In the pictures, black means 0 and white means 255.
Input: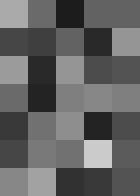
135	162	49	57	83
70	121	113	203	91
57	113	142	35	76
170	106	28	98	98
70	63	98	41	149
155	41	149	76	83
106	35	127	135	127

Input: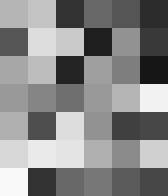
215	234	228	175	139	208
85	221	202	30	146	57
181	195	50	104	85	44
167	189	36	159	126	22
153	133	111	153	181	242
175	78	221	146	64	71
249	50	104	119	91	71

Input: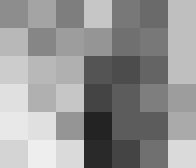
212	238	218	41	68	112	218
232	224	149	35	92	92	170
204	184	176	84	76	100	191
224	176	198	68	92	126	157
141	164	126	198	120	106	191
184	134	157	149	112	120	191

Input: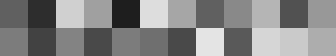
124	66	131	73	124	111	73	228	89	214	202	173
96	45	208	160	30	221	166	96	137	181	81	152

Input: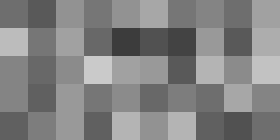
96	125	153	96	180	146	180	96	81	110
188	118	161	104	60	81	67	153	89	173
132	104	139	202	161	153	89	180	139	194
132	96	153	118	139	104	125	110	167	132
110	89	146	118	146	167	118	132	110	161

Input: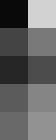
9	210
105	146
91	133
68	121
38	76
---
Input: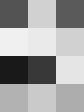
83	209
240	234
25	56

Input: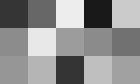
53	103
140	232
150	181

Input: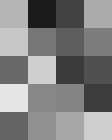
180	27
199	118
104	207

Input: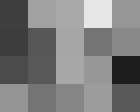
63	161
61	87
75	88

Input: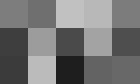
125	111
62	156
59	187

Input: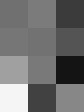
112	123
118	114
160	121

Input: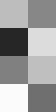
189	135
38	220
128	191

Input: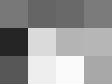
120	101
37	218
87	238
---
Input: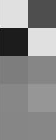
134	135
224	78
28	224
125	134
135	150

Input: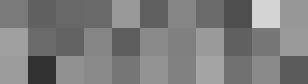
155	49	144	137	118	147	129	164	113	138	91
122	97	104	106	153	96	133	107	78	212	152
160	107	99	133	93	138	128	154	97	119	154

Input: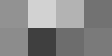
140	63	109	122
146	210	179	114

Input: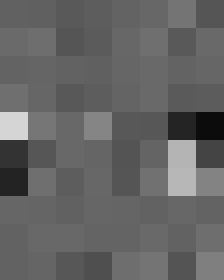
98	101	87	79	110	116	84	127
97	96	89	93	99	103	116	85
106	110	85	91	103	111	89	105
99	101	98	96	102	105	99	102
111	102	88	93	100	105	90	92
213	118	104	133	88	87	36	12
51	86	104	101	84	100	180	68
35	111	93	103	85	113	183	131
102	101	97	102	101	98	103	99
98	104	104	100	100	105	98	110

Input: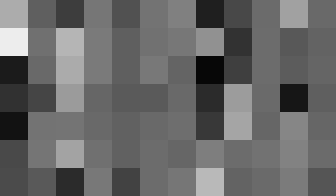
75	89	43	120	66	108	118	185	99	106	123	85
172	95	61	118	81	115	128	31	72	107	161	105
237	112	181	122	95	113	119	145	50	108	88	99
27	105	171	122	95	120	100	7	63	108	92	101
49	69	155	102	90	90	105	43	156	106	22	95
18	115	116	105	97	105	110	56	165	102	134	102
73	117	163	112	97	108	102	126	108	114	130	107

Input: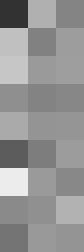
116	153	148
50	176	132
192	129	157
198	154	158
143	131	135
170	148	149
92	125	156
236	154	136
138	144	178

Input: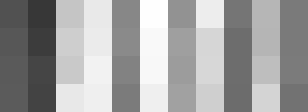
91	67	232	239	123	239	161	207	108	212	114
81	55	197	233	135	254	146	237	117	182	122
87	60	206	235	138	249	159	214	109	181	122
90	69	201	242	130	248	156	215	109	190	123

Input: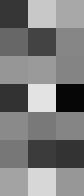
163	215	151
54	200	168
103	67	134
150	154	132
50	227	6
138	121	133
119	59	51
